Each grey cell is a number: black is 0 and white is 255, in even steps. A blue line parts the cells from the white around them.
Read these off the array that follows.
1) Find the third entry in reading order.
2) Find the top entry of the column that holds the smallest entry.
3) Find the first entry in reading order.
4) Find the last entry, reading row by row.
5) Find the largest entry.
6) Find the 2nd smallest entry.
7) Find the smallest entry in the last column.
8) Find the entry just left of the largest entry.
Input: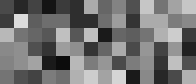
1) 67
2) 59
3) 74
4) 177
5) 220
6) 20
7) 33
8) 59

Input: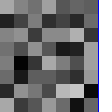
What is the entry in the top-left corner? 168
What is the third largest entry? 176
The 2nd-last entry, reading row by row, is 17
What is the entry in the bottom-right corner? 101
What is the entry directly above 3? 79
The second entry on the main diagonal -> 67
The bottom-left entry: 168
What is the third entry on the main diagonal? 59
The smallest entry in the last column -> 9
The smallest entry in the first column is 33
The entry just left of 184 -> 73
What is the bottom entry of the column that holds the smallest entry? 59
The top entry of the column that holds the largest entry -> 101
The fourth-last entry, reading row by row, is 153
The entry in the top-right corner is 94
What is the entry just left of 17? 107
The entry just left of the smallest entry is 125

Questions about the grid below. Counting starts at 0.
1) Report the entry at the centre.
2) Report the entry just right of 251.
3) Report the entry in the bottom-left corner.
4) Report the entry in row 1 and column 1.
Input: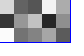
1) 194
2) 115
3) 251
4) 151

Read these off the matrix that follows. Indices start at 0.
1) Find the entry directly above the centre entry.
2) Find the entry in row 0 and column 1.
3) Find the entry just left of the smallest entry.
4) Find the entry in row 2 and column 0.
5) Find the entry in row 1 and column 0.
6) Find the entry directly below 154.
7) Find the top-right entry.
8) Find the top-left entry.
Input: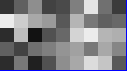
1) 88
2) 96
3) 189
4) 44
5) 236
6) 81
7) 59
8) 51

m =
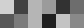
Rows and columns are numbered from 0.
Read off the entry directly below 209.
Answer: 88
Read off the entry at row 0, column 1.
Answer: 65
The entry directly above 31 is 155

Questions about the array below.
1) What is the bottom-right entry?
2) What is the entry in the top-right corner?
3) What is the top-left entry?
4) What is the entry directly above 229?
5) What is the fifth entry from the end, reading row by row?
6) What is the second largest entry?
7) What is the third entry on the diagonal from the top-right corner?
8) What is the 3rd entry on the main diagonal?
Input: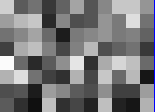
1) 178
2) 149
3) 207
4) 129
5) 34
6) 229
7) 122
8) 164

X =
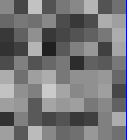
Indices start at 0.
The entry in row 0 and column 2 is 194
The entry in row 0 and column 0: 136
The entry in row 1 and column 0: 104
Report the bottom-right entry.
112
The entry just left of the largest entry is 128
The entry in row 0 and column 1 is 70
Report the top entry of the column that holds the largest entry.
83
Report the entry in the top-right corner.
112
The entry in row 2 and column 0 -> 56
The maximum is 202
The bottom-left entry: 159
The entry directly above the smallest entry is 56
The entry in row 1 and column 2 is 112
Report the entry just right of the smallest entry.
89
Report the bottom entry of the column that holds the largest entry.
136

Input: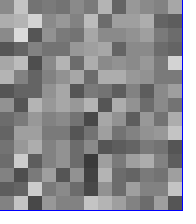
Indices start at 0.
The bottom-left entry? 130
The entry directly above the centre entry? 122
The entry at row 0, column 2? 115
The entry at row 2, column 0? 138
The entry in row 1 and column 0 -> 173
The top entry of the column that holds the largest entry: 196
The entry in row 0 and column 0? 138
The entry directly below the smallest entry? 66
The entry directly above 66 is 58
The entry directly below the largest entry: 100
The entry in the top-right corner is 167
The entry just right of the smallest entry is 159
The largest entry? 219
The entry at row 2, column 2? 85
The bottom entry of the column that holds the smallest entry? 196
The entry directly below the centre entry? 72
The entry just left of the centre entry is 152
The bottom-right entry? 85

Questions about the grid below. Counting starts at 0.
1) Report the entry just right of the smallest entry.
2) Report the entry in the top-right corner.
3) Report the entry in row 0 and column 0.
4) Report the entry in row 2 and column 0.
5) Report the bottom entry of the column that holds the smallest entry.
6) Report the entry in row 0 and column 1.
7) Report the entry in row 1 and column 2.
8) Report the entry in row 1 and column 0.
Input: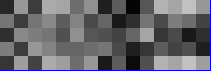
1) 86
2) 151
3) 39
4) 47
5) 11
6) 151
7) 117
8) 117

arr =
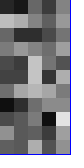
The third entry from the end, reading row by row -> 174
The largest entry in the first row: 131
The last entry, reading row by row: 145
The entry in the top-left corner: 38
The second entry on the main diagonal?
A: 174
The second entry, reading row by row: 23
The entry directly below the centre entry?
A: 182
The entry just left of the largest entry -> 15
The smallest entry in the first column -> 15
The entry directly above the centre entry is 196
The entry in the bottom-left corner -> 95
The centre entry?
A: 196
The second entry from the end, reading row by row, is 82
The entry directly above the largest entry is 139

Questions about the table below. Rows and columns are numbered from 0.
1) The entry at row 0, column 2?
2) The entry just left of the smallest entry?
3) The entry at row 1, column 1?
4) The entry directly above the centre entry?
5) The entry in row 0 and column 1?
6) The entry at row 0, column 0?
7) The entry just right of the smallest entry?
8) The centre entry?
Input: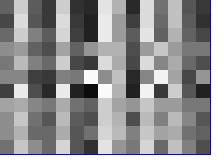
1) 92
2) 33
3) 219
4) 219
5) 205
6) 98
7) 250
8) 141

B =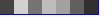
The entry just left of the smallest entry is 96
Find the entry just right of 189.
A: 161

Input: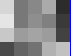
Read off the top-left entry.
214
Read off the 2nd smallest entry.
58
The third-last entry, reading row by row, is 114
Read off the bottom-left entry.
73
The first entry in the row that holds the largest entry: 229
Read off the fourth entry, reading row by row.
170
